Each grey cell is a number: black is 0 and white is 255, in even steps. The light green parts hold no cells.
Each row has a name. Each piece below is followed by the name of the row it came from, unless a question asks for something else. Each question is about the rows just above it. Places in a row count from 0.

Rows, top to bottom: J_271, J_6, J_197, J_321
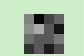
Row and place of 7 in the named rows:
J_271, 1
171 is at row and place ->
J_6, 1
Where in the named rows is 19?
J_6, 3
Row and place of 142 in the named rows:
J_6, 0
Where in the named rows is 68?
J_271, 2
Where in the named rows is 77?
J_321, 3
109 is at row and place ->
J_197, 0

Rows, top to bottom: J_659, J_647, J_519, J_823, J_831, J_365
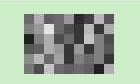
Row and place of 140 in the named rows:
J_831, 0
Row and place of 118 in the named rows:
J_365, 0
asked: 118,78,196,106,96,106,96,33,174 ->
J_365
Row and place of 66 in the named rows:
J_659, 6
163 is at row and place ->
J_831, 3

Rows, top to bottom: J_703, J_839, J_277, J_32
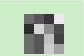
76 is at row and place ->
J_839, 3
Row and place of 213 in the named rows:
J_839, 1
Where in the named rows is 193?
J_277, 2
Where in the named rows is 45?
J_839, 0
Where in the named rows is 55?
J_703, 2
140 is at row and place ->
J_839, 2

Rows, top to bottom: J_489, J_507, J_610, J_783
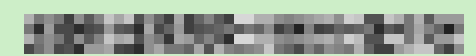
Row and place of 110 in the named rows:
J_783, 1
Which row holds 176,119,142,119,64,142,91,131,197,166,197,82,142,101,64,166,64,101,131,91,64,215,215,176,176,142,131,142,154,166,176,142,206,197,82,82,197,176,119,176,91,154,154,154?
J_489
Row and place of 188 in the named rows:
J_610, 33
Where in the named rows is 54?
J_610, 14

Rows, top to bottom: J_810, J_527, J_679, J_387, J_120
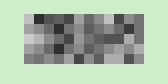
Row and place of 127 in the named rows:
J_120, 0
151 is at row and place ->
J_679, 5
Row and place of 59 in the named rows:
J_527, 10

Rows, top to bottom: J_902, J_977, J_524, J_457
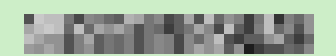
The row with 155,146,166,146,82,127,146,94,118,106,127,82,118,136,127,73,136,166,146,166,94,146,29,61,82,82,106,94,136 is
J_457
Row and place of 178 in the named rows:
J_902, 10
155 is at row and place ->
J_457, 0

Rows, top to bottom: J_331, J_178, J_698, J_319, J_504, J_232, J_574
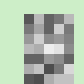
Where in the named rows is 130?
J_698, 4
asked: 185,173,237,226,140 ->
J_319
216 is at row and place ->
J_232, 4
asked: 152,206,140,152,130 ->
J_698
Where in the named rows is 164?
J_178, 1

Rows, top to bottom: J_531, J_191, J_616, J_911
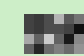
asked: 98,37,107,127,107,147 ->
J_911
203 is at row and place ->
J_616, 2
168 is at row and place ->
J_616, 0
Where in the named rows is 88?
J_531, 4

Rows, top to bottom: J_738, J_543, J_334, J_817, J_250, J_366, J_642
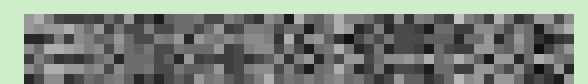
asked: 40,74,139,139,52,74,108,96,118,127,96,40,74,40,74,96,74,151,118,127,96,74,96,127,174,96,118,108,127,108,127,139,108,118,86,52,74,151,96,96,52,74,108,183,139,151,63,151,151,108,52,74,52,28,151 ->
J_642
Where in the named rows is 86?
J_642, 34
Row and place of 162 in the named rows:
J_817, 4

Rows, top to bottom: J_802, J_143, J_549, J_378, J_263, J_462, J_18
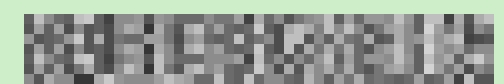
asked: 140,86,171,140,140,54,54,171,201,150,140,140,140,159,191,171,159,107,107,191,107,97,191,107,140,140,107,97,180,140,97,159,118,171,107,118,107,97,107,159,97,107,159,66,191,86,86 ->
J_18
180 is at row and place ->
J_18, 28
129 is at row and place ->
J_143, 29

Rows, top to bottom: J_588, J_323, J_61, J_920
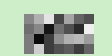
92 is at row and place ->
J_920, 4
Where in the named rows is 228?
J_588, 2

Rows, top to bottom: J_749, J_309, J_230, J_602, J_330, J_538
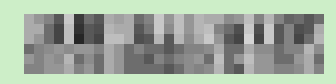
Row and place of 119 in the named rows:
J_309, 12
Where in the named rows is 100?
J_749, 26
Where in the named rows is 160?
J_749, 9

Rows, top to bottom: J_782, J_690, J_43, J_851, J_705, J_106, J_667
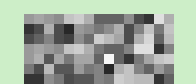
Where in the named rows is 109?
J_43, 6
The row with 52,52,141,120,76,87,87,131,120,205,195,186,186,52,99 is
J_667
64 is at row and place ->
J_43, 4

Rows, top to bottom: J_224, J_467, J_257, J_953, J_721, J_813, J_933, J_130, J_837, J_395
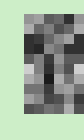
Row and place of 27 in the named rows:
J_933, 2
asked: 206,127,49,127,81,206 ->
J_813
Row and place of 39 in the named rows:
J_953, 1
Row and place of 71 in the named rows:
J_837, 2

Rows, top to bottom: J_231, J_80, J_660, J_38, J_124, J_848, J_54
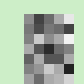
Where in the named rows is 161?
J_54, 0
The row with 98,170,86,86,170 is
J_124
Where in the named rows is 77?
J_80, 1
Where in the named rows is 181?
J_54, 3
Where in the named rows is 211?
J_54, 4

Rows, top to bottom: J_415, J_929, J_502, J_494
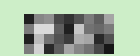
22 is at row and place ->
J_494, 8
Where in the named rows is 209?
J_494, 1
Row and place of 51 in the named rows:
J_415, 4

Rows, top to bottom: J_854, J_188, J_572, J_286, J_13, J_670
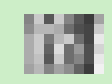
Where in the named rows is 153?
J_286, 5
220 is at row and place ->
J_286, 3
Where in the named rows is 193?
J_13, 1
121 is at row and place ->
J_572, 2

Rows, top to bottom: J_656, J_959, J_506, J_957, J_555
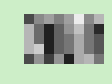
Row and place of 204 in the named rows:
J_957, 1
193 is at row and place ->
J_959, 5
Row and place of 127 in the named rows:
J_656, 3

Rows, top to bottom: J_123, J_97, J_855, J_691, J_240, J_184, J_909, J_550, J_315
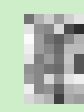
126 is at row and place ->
J_240, 1
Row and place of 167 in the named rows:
J_315, 4

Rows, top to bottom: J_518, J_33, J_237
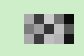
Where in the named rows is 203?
J_518, 2
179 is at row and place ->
J_237, 3
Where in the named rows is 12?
J_518, 4
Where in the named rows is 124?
J_33, 0

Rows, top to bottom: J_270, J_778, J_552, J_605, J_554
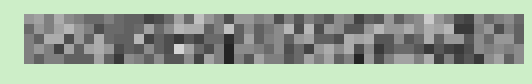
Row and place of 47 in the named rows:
J_552, 20
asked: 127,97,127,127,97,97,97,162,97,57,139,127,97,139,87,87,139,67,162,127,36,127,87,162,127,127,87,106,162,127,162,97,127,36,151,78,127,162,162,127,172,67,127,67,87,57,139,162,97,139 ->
J_554
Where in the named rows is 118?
J_778, 24

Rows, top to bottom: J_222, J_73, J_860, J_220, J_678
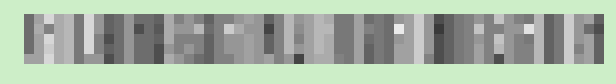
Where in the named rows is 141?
J_73, 27
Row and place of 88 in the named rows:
J_73, 13

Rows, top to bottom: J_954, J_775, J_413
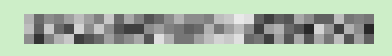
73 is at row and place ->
J_775, 4
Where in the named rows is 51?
J_413, 1
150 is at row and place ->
J_775, 30

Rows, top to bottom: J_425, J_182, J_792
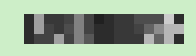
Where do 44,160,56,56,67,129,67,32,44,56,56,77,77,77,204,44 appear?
J_425
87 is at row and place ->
J_792, 6
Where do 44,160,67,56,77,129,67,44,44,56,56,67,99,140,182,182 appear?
J_182
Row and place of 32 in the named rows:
J_425, 7

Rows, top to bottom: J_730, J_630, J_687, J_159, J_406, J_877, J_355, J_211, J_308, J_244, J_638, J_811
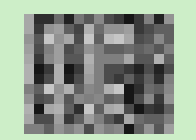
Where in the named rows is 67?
J_630, 5
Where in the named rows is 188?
J_687, 8
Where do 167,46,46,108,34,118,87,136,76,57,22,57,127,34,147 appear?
J_730
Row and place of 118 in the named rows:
J_730, 5

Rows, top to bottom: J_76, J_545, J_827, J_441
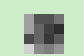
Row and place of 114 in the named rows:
J_76, 3
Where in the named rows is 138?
J_441, 1
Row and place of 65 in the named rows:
J_545, 2
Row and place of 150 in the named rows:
J_441, 3

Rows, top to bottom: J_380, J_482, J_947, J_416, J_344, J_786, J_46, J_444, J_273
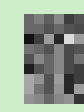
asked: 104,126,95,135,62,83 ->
J_380
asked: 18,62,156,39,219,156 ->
J_947
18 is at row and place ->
J_947, 0
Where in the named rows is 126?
J_380, 1
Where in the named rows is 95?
J_380, 2

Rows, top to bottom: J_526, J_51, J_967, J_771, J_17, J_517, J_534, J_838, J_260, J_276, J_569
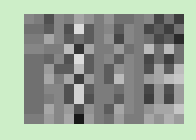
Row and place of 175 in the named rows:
J_569, 14
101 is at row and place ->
J_17, 2

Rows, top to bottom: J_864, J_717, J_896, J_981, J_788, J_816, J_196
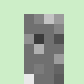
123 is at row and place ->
J_816, 1
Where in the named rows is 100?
J_816, 3
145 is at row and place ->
J_896, 0
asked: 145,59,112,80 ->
J_896
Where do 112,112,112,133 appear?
J_717

